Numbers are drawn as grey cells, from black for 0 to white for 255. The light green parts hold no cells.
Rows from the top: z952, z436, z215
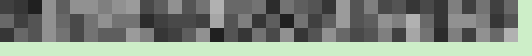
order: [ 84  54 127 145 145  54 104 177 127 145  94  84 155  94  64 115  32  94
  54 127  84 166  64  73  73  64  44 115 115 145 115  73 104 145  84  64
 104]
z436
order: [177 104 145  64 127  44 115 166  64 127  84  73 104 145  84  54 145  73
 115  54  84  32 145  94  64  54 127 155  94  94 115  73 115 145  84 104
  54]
z215
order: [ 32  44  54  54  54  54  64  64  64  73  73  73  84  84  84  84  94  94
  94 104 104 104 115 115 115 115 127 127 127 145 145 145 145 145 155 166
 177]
z215

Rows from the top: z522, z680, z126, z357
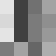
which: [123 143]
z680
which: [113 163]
z522

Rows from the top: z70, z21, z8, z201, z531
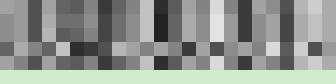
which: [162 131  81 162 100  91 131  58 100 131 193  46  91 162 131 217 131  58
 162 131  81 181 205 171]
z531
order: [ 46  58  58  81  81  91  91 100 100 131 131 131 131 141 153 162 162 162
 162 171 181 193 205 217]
z70

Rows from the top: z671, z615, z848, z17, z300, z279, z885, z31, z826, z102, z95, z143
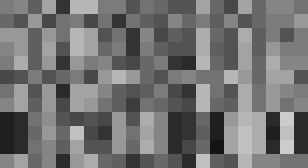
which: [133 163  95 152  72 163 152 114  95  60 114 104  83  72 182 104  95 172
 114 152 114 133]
z31
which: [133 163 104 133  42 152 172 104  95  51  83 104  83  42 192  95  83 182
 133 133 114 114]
z143
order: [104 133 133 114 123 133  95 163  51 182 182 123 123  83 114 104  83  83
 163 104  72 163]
z671
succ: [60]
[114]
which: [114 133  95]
z95
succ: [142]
[83]

